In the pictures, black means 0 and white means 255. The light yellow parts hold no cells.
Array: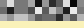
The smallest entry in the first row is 6
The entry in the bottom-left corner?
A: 179
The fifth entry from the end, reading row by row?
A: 107
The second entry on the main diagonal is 31
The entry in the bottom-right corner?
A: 179
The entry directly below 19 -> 233
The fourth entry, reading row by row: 120
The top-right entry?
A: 136
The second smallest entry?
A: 19
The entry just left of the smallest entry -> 221

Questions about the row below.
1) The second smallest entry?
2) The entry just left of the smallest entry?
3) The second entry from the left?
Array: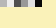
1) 80
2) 224
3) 238

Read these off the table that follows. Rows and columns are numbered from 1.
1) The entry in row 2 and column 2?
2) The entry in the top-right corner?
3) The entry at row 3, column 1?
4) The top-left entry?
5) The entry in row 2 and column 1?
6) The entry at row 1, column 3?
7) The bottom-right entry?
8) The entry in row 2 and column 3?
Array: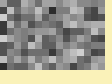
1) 190
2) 137
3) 206
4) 163
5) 70
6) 95
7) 151
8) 111

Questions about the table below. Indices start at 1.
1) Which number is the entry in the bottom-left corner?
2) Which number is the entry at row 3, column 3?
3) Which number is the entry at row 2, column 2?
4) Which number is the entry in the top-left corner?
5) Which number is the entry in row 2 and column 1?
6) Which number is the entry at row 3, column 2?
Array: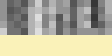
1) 205
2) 115
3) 86
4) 146
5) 146
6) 99
